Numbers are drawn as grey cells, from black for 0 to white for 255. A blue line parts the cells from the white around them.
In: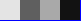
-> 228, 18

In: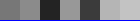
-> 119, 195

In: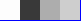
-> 253, 206

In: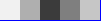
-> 241, 198

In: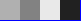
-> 176, 33

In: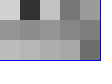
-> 209, 110

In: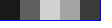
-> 25, 59

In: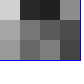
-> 209, 68

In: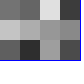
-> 115, 75

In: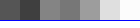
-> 85, 252
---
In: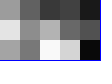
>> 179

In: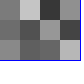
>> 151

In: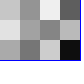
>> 133

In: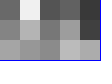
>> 119

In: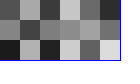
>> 126

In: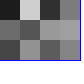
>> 153
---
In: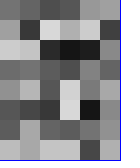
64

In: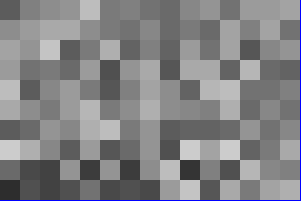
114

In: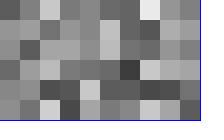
157

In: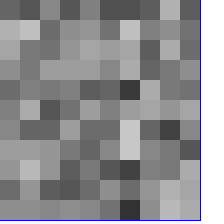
114

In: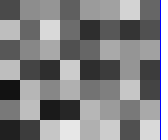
80

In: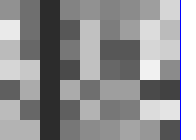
187

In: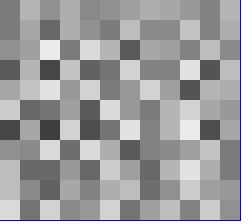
174
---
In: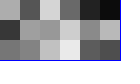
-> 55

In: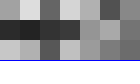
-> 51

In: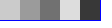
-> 155

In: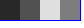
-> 125

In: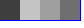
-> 159

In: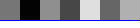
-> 102
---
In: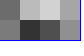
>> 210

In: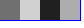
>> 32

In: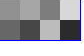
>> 125

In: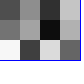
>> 48

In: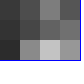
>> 125

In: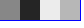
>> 236

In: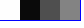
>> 79

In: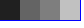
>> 126

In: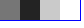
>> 202

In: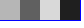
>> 217
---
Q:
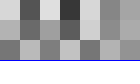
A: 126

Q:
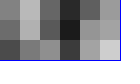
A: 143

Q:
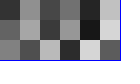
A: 186

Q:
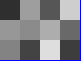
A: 222

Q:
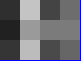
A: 74

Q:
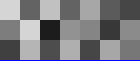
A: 77

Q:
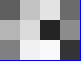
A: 249

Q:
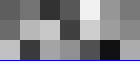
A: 164

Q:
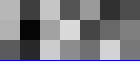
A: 204

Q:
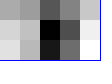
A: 23
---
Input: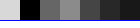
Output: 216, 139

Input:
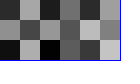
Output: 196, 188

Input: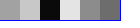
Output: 228, 200

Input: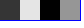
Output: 229, 150

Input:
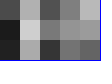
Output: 207, 185

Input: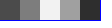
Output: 242, 160

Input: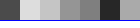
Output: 221, 197

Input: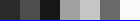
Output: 251, 197

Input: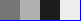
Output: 238, 176
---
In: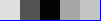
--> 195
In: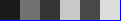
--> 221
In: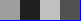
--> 81
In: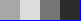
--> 44
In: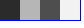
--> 242
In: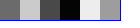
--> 157
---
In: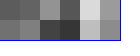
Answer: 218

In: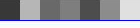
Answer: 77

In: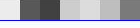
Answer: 220

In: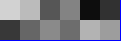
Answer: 13

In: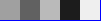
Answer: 239

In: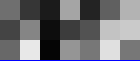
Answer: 35

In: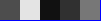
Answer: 119
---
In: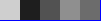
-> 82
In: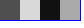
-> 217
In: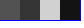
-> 53
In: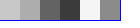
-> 59
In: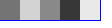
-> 137
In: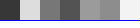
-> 155
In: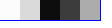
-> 13
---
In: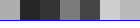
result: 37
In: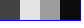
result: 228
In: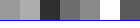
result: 173
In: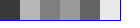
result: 182
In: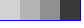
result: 181
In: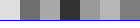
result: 111
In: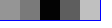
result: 122
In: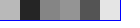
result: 37
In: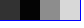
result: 4
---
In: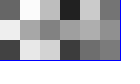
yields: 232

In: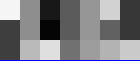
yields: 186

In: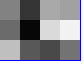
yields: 88

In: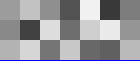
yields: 214

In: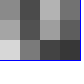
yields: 122

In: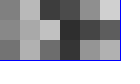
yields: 177
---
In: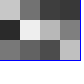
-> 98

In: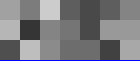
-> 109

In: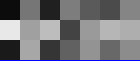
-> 147

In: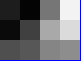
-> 87

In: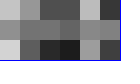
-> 28

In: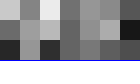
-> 120

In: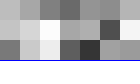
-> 53
